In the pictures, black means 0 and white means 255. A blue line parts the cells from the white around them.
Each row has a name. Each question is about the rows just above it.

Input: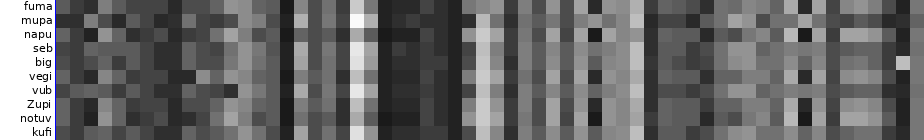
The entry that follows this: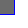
[134]
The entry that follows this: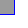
[34]
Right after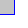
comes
[134]
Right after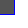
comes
[34]
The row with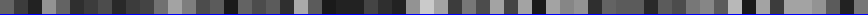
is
napu
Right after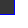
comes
[91]

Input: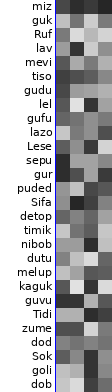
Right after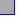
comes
[122]
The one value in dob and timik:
[198]
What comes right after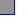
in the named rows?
[192]
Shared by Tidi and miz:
[45]
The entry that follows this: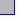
[211]
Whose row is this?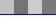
guk
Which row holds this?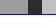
nibob

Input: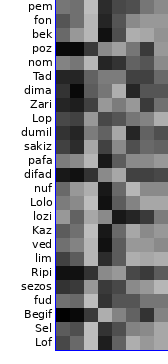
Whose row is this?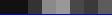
Ripi
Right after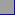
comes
[118]

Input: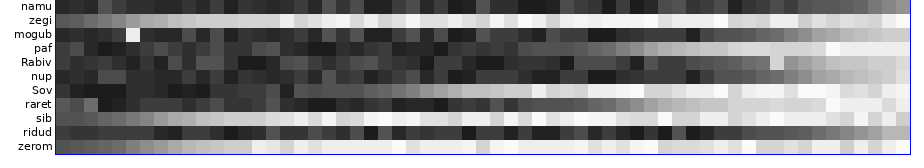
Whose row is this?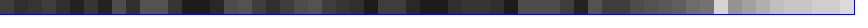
Rabiv
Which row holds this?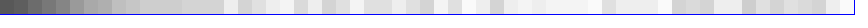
zegi
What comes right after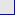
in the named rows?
[212]
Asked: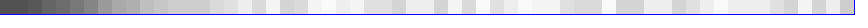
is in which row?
sib
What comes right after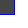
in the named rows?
[82]

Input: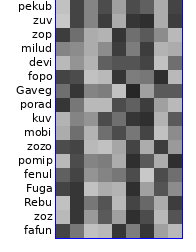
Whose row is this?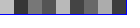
Rebu
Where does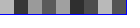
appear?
zoz
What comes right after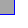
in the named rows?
[68]
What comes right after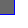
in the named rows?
[172]
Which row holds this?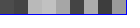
zozo

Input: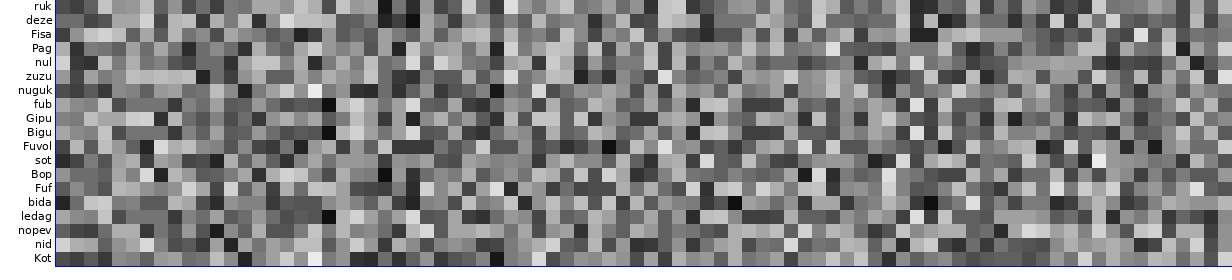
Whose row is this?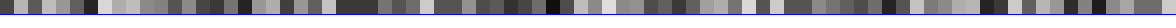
Fuvol
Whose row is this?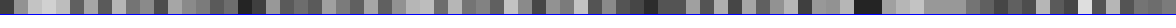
Fisa
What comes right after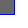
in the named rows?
[77]
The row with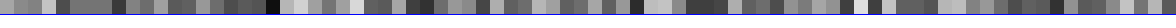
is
fub

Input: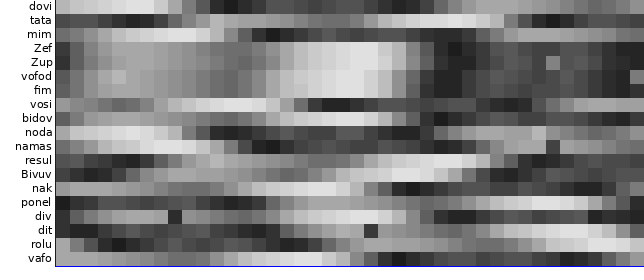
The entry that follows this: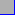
[167]
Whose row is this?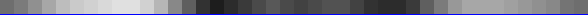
mim
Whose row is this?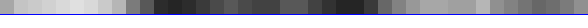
noda

